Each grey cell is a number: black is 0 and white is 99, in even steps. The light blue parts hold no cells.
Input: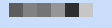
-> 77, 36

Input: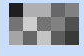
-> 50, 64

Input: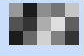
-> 77, 11

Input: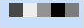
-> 48, 28

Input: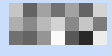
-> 82, 44

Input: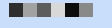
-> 53, 18

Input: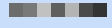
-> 20, 42

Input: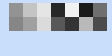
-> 43, 52

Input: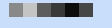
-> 27, 53

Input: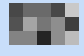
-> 78, 51
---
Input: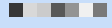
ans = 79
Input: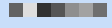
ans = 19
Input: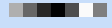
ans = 15
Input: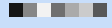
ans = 94
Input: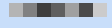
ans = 24
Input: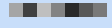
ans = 74
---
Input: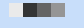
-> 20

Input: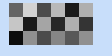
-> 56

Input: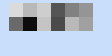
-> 5

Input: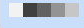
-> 25

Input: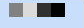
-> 85

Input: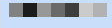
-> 11

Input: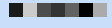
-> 79

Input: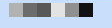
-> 42

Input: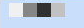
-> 52

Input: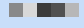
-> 84
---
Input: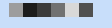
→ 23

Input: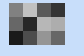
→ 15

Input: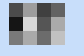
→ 25

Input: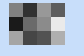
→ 19

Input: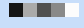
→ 31

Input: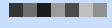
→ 20

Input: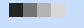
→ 45

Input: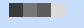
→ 36

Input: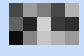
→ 14
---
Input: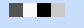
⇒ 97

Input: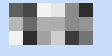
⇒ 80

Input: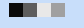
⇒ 36

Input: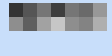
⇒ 55

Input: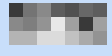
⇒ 75

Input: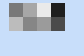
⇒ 52
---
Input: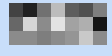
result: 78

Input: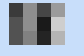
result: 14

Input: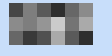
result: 35

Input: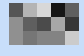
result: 51

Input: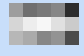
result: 57

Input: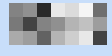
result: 90

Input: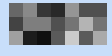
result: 35

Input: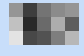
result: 49

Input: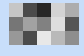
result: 72

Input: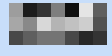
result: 15
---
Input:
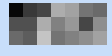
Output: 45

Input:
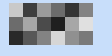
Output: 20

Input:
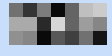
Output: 74

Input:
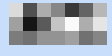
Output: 39

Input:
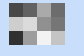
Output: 66

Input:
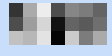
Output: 48
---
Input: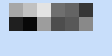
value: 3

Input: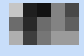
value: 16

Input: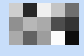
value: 71

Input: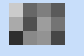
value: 31

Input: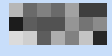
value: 36

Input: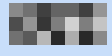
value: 58

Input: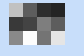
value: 26
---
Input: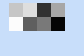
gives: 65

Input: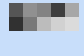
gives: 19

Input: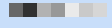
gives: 69

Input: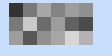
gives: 34

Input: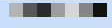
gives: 17

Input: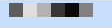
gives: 86

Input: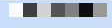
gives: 82

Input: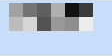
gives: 83

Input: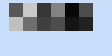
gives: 43
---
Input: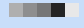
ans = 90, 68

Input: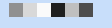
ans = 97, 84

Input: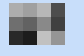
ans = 75, 71

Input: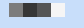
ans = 95, 48

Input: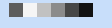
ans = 95, 75

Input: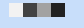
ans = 94, 63

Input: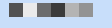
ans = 91, 70
